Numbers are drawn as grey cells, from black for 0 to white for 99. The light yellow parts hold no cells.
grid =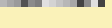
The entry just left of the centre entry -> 87
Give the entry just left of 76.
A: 82
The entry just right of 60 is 32

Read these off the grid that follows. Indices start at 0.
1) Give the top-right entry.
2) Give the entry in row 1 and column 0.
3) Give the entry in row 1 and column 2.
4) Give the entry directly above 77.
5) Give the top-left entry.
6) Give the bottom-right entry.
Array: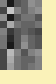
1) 50
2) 27
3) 50
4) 10
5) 50
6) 50

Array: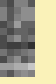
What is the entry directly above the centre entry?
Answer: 39
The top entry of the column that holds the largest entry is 34
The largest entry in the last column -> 77
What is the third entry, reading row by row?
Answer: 50
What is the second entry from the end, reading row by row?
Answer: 55
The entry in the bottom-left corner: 45
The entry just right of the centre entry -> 39
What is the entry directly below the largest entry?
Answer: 50
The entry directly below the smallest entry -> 50
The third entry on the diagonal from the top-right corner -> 50
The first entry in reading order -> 39
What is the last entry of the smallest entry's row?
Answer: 19
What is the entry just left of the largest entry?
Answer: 67
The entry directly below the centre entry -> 24
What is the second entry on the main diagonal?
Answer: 34
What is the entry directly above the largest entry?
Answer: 45
